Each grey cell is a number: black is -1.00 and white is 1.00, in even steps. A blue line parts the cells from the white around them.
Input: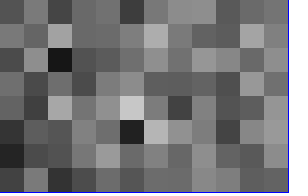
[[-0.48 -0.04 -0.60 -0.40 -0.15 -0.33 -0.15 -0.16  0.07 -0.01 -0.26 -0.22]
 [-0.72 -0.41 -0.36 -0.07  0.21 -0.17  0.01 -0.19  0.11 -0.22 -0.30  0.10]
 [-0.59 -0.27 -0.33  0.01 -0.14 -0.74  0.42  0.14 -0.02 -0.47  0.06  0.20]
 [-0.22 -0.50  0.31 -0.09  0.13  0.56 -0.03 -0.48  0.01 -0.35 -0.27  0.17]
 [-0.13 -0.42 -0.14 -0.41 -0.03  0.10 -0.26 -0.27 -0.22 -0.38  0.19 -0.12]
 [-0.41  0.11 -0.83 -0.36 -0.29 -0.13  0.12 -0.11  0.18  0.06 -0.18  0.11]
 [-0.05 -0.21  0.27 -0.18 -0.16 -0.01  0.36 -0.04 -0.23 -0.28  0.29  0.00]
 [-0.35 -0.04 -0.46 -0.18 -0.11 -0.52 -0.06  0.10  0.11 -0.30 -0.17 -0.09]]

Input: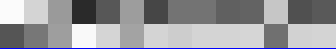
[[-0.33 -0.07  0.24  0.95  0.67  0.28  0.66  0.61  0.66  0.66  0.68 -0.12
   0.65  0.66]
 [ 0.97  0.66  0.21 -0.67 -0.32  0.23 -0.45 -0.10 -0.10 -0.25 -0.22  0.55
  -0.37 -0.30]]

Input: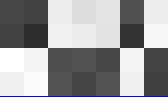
[[ 0.88  0.97 -0.35 -0.46 -0.35  0.88 -0.50]
 [ 1.00  0.91 -0.39 -0.36 -0.44  0.91 -0.47]
 [-0.48 -0.65  0.89  0.85  0.78 -0.60  0.94]
 [-0.44 -0.48  0.86  0.73  0.79 -0.37  0.86]]

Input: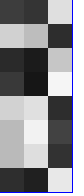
[[-0.64 -0.75  0.82]
 [ 0.46  0.74 -0.61]
 [ 0.46  0.90 -0.48]
 [ 0.65  0.76 -0.65]
 [-0.55 -0.83  0.92]
 [-0.67 -0.79  0.55]
 [ 0.64  0.48 -0.65]
 [-0.52 -0.59  0.75]]

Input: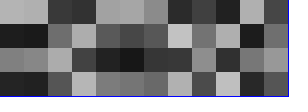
[[-0.72 -0.74 -0.33  0.43 -0.03 -0.08 -0.18  0.39 -0.41  0.50 -0.69 -0.33]
 [ 0.00  0.06  0.35 -0.48 -0.73 -0.82 -0.58 -0.56  0.11 -0.62 -0.07  0.19]
 [-0.77 -0.80 -0.14  0.36 -0.30 -0.44 -0.32  0.52 -0.10  0.37 -0.78 -0.13]
 [ 0.41  0.38 -0.55 -0.61  0.27  0.30  0.09 -0.66 -0.50 -0.74  0.38 -0.45]]

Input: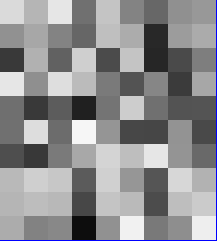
[[ 0.35  0.02  0.07 -0.90  0.14  0.89 -0.05  0.11  0.87]
 [ 0.42  0.48  0.44 -0.44  0.54  0.46 -0.40  0.49  0.59]
 [ 0.45  0.62  0.56 -0.29  0.63  0.18 -0.33  0.69  0.40]
 [-0.39 -0.56 -0.04  0.32  0.66  0.49  0.80  0.16 -0.18]
 [-0.12  0.73 -0.15  0.93  0.17 -0.44 -0.45  0.15 -0.43]
 [-0.13 -0.55 -0.28 -0.75 -0.09  0.61 -0.12 -0.35 -0.34]
 [ 0.80  0.12  0.74  0.47 -0.04 -0.35  0.05 -0.54  0.31]
 [-0.55  0.39 -0.24  0.62 -0.41  0.54 -0.70 -0.42 -0.01]
 [ 0.14  0.31  0.03 -0.20  0.50  0.35 -0.69  0.22  0.34]
 [ 0.71  0.42  0.80 -0.12  0.54  0.03 -0.19  0.13  0.19]]

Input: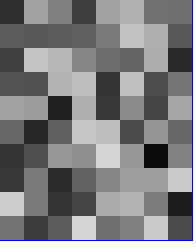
[[-0.09 -0.53 -0.29  0.68 -0.13  0.00  0.59 -0.42]
 [ 0.61 -0.04 -0.59 -0.47  0.34  0.40 -0.03 -0.77]
 [-0.57 -0.04 -0.66 -0.23  0.06  0.24  0.23  0.59]
 [-0.59 -0.37  0.19  0.12  0.68  0.19 -0.91  0.03]
 [-0.19 -0.70 -0.24  0.56  0.49 -0.41  0.18 -0.20]
 [ 0.27  0.22 -0.74  0.37 -0.57  0.08 -0.47  0.30]
 [-0.34 -0.36  0.40  0.49 -0.59  0.50 -0.39 -0.08]
 [-0.50  0.54  0.44  0.06 -0.15 -0.21  0.35 -0.68]
 [-0.29 -0.31 -0.29 -0.25 -0.05  0.51  0.37 -0.31]
 [-0.63  0.28  0.01 -0.51  0.27  0.38 -0.11 -0.13]]
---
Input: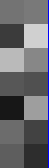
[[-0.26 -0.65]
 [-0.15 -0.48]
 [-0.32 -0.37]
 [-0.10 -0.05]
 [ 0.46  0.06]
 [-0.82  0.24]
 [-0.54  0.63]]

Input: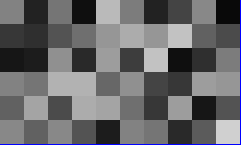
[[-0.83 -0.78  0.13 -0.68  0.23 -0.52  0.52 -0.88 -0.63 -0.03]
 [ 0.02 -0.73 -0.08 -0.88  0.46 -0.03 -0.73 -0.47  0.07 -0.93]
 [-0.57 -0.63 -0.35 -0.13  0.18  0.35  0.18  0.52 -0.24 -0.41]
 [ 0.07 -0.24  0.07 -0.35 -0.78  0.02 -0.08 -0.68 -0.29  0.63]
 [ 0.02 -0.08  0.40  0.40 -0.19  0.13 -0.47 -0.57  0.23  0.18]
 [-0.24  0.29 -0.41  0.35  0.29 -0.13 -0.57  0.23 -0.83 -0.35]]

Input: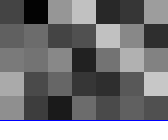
[[-0.47 -0.98  0.18  0.51 -0.69 -0.58  0.23]
 [ 0.12 -0.52 -0.80 -0.15 -0.42 -0.25 -0.37]
 [ 0.33 -0.42 -0.20 -0.58 -0.64 -0.31  0.56]
 [-0.25 -0.15 -0.47 -0.37  0.51  0.07 -0.64]
 [-0.04 -0.10  0.07 -0.74 -0.10  0.39  0.02]]

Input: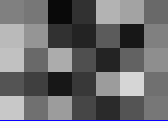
[[-0.33 -0.50 -0.82 -0.55  0.22  0.68 -0.12]
 [ 0.51 -0.17  0.34 -0.38 -0.72 -0.22  0.11]
 [ 0.56 -0.12  0.22 -0.44 -0.67 -0.33 -0.06]
 [ 0.00 -0.06 -0.93 -0.61  0.40  0.28 -0.17]
 [ 0.45  0.17 -0.61 -0.72 -0.28 -0.82  0.00]]

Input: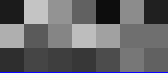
[[-0.64 -0.46 -0.52 -0.58 -0.40 -0.07 -0.24]
 [ 0.38 -0.30  0.04  0.48  0.26 -0.13 -0.13]
 [-0.80  0.54  0.15 -0.24 -0.90  0.10 -0.75]]

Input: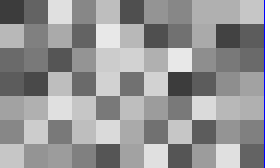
[[-0.28 -0.43  0.49 -0.17  0.65 -0.11  0.65 -0.53 -0.28  0.11  0.27]
 [-0.53 -0.22  0.76  0.06  0.49 -0.38  0.16  0.06  0.38  0.38  0.55]
 [-0.17 -0.05 -0.33  0.16  0.60  0.65  0.38  0.82  0.11 -0.05 -0.17]
 [ 0.44  0.00  0.33 -0.22  0.82  0.44 -0.38 -0.11  0.33 -0.48 -0.28]
 [ 0.55  0.16  0.22  0.00 -0.33  0.27  0.76 -0.33  0.22  0.76 -0.22]
 [ 0.27  0.38  0.76  0.55 -0.05  0.49  0.22 -0.05  0.71  0.44  0.38]
 [ 0.06  0.60 -0.05  0.49  0.71  0.33 -0.11  0.55 -0.28  0.16  0.00]]

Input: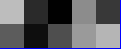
[[-0.28 -0.89 -0.39  0.21  0.42]
 [ 0.48 -0.67 -0.99  0.10 -0.56]]
